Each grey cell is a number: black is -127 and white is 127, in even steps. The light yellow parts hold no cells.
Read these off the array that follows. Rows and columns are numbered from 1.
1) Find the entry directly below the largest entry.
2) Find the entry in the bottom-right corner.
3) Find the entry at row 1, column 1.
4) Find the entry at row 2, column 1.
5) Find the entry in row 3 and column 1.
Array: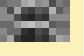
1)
-91
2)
22
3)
-21
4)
10
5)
10

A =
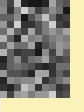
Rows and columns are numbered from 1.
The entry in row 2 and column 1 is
11
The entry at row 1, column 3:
66
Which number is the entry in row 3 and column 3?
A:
11
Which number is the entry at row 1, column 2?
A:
-60
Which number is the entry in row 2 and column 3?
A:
-2
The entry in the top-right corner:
-45
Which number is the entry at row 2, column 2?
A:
-76
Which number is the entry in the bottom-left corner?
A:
35
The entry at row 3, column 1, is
-29
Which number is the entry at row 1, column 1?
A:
-2
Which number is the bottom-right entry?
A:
-45
